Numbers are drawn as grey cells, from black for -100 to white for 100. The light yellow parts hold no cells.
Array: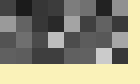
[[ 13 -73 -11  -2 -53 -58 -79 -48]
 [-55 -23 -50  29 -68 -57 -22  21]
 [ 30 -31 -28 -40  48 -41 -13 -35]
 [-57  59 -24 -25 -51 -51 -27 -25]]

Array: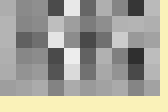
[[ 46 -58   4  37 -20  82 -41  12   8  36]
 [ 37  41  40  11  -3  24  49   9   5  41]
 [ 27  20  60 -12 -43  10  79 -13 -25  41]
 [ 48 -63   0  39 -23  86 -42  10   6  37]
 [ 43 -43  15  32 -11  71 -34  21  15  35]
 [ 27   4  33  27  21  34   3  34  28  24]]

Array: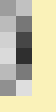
[[ 51  23]
 [ -7  47]
 [-45  64]
 [-63  71]
 [ -4  46]
 [ 74  13]]

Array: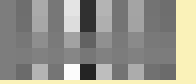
[[-14 -10  29  -9  41 -62  79  -7  33 -14  -2]
 [-13  -9  28  -9  37 -62  73  -7  31 -13  -2]
 [ -6  -5   8  -4  13 -23  27  -4  11  -7  -2]
 [ -3  -3   1  -3   1  -7   5  -2   1  -3  -2]
 [-16 -11  35 -10  49 -72  98  -8  41 -16  -2]]

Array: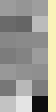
[[ 24  17  22]
 [ 47 -21 -17]
 [  9   8   6]
 [ 22   3  -3]
 [ 12  14  19]
 [ -3  44  -7]
 [-89  79  53]]

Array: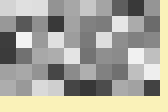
[[ 17 -55 -26  29  56  31  15  74  76  66]
 [-16  34  80  -3   1  28 -55  12 -31  19]
 [  6   0  11  74  -4  23  76  21  90 -52]
 [ 50  89   9  12 -10  79  36  32 -11 -54]
 [ 87  50 -12   1  37   9 -45  15  32  26]
 [-48  27  33 -40 -57 -46  62  70  20  36]]
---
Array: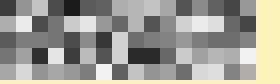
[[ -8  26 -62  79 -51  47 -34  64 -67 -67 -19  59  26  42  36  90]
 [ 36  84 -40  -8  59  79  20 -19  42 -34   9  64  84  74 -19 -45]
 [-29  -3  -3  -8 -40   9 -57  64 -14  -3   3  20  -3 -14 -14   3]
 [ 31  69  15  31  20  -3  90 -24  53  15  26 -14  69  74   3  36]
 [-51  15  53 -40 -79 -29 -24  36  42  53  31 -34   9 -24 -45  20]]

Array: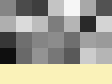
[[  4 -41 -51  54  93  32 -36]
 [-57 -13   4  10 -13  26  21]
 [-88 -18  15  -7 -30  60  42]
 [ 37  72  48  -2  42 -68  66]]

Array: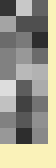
[[-16  -4 -65]
 [ 29 -38 -38]
 [-59  57 -22]
 [  1  19 -16]
 [ 51 -49 -10]
 [ 19 -65   7]
 [  1 -32  13]
 [ 73 -27  34]
 [  1  45  40]]

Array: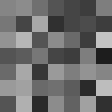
[[-34  38 -67  10 -23  26 -62]
 [-17  32 -57  21  -1  15   4]
 [ 15  43 -34  10 -17 -52  53]
 [ 21  26 -17 -12 -28 -67  48]
 [  4  10 -12 -34 -46 -52  -1]
 [-34 -28  -7 -46 -52  -1 -77]
 [ -7 -46  32 -62 -46 -40 -52]]

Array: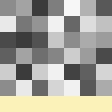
[[ 10  28 -54  -1  94  40 -31]
 [-42 -54 -36  56  10  34  22]
 [ 10  83 -19  67  89 -31  34]
 [-25  28 -13   4  61  22 -42]
 [ 83  -7  16  89 -19  73  51]
 [ 61 -54  61  89 -48 -25  67]]

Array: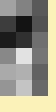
[[-52 -85 -36]
 [ 27   2 -30]
 [ 33  38 -24]
 [ 17  54 -18]
 [-79 -62 -13]
 [  7  77  -8]]

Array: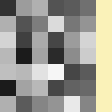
[[ 38 -35  -2  72  -7  16]
 [ 38 -29   4  16  83   4]
 [ 44 -79  28 -67  10  60]
 [ 66 -50  33 -45  22  66]
 [-61  22  38 -35 -29 -12]
 [-79  28  44 -45 -23 -18]
 [ 50  44  77  93 -45 -29]]
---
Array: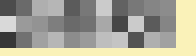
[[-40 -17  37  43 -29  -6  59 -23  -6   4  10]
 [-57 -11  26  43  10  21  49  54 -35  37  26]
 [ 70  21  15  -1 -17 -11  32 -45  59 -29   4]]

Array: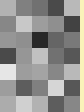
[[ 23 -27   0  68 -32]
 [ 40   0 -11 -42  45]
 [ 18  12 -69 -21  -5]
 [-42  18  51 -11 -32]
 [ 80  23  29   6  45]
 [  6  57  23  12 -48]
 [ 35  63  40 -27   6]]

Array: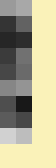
[[-39 -81]
 [-70 -65]
 [-29 -44]
 [-59 -23]
 [-44 -17]
 [-54 -11]
 [  5  16]
 [ 21  32]
 [ 64  48]]

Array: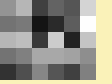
[[-61 -38   5 -33 -50   0]
 [-10  -5 -84 -67 -27  99]
 [-10   0  32  32  27  11]
 [ 16  43 -50 -22 -33  66]
 [ 43  49 -56  60 -73  54]]

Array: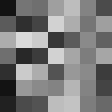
[[-13 -69 -53  65  30  -2  30]
 [-29 -63 -47  65  36  -8  25]
 [-74 -41 -35  48  53  -2 -18]
 [-85  -8 -13  25  48   3 -41]
 [-85  19   8   3  42   3 -47]
 [-63  59  36 -35  19   8 -53]
 [ 36  71  59 -58 -29   8 -24]]

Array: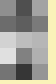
[[ -9 -58  17]
 [ 12 -38  28]
 [-15 -26  -4]
 [ 76   1  38]
 [ 65  48  43]]
